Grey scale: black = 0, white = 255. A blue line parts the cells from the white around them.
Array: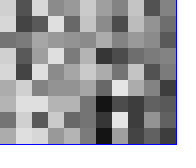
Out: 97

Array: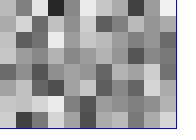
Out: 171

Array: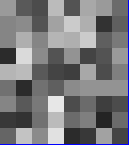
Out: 162

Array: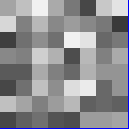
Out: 156

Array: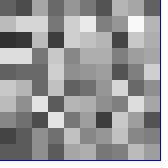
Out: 187

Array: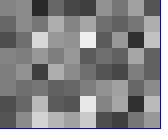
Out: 118
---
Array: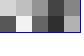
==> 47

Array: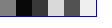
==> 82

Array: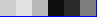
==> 42

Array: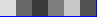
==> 200

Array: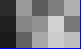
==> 203

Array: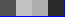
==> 173

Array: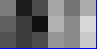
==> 138

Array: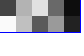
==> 154

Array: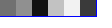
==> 242

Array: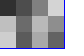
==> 169
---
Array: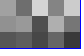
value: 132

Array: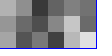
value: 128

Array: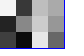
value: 190

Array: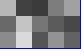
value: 125

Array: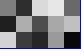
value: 231

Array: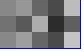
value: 74

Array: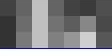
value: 59

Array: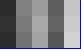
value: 94

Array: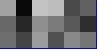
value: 74
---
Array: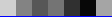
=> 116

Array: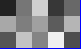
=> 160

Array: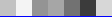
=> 166

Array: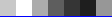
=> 94

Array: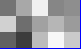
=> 161

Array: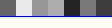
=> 172

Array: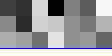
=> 200

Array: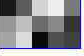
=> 108

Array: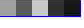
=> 200
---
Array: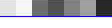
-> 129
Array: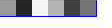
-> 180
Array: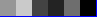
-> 35
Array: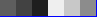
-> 239
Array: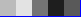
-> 116
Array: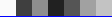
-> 85
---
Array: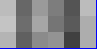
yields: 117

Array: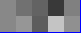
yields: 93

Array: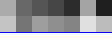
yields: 131

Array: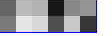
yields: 79

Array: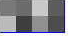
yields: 63

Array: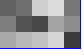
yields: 71

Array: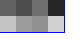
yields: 157

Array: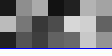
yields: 215
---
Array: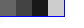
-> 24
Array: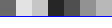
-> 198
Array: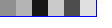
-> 22
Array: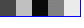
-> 10
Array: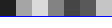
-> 218
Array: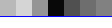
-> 149
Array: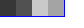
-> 201
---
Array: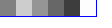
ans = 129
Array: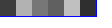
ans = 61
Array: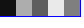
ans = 17
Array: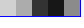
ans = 209
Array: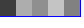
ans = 61
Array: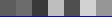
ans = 93
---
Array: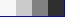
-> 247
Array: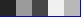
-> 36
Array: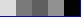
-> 221
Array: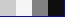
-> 204
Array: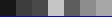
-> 23
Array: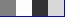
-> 128
